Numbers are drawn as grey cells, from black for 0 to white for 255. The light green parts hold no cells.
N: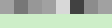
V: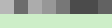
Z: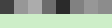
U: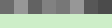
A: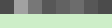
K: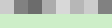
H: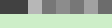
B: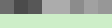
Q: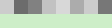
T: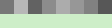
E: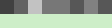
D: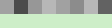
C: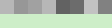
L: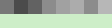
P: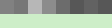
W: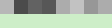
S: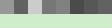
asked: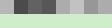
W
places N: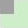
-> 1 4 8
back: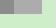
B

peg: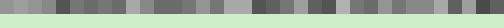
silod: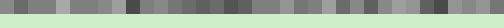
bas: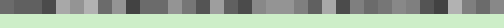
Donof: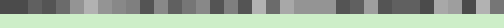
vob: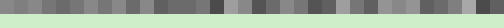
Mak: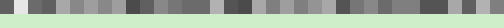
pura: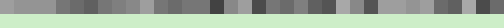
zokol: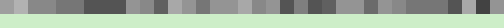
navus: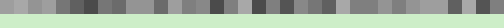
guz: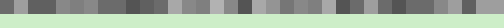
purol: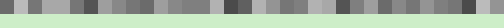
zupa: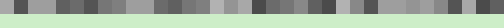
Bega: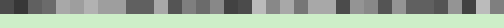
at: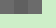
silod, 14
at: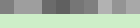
zupa, 9
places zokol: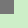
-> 5 6 15 30 31 32
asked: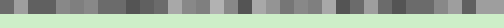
guz

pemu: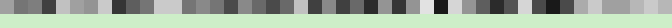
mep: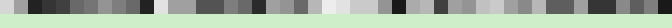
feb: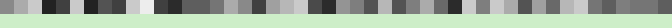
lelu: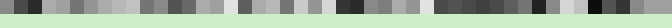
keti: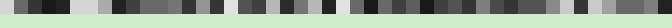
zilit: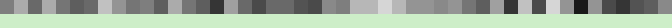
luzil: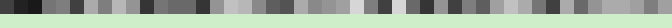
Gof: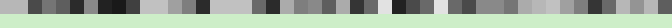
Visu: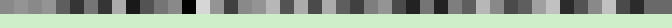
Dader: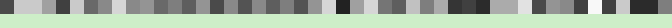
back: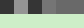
keti
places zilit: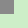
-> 24 32 48
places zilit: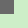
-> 3 7 18 20 21
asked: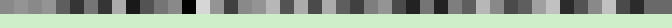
Visu
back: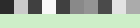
Dader
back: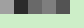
mep
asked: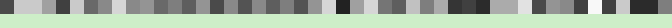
Dader

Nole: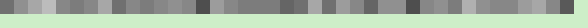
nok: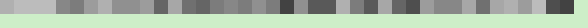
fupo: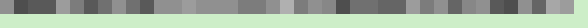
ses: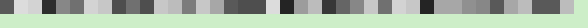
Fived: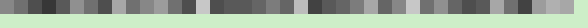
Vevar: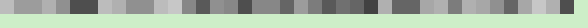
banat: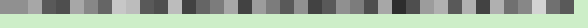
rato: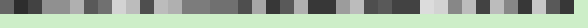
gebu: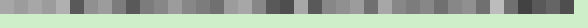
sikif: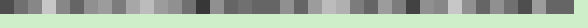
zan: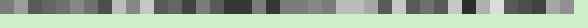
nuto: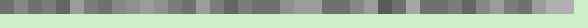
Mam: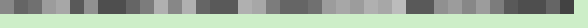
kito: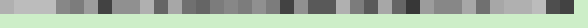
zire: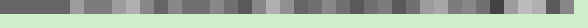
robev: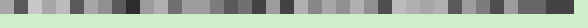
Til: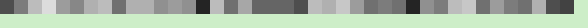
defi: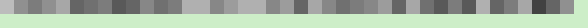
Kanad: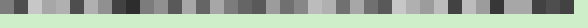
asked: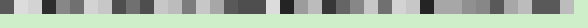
ses
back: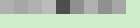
robev

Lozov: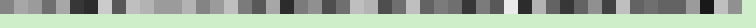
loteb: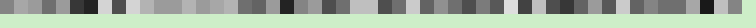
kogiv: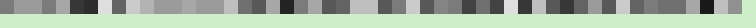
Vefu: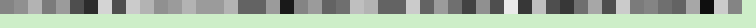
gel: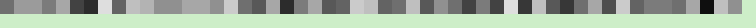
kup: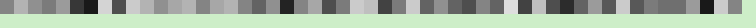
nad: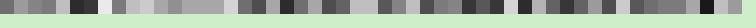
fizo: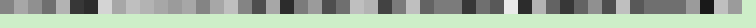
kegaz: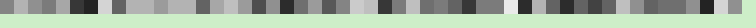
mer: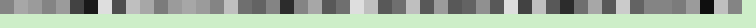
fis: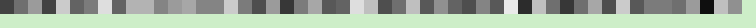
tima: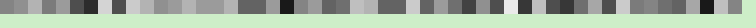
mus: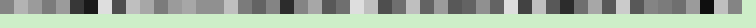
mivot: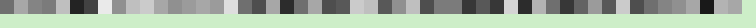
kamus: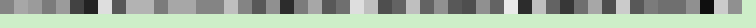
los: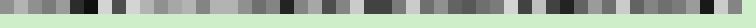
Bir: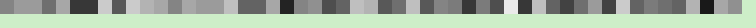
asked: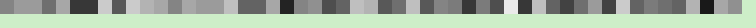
Bir
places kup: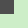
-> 9 24 34 40
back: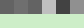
Lozov
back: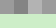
Lozov
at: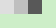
mer, 26
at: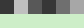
gel, 38
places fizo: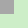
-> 2 9 12 14 16 20

